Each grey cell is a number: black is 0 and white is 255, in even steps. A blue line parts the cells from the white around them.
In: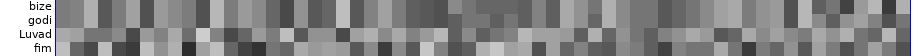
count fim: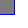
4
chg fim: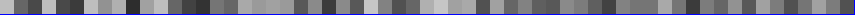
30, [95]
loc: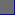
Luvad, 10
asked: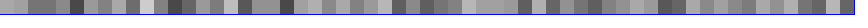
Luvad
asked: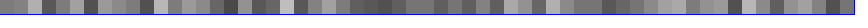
godi
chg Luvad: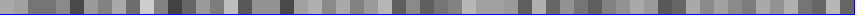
13, [73]
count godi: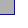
2

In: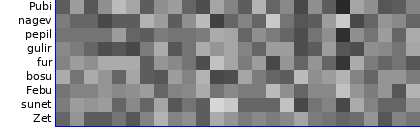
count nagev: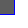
4
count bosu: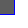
2
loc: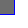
Zet, 22
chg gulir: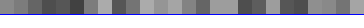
6, [72]
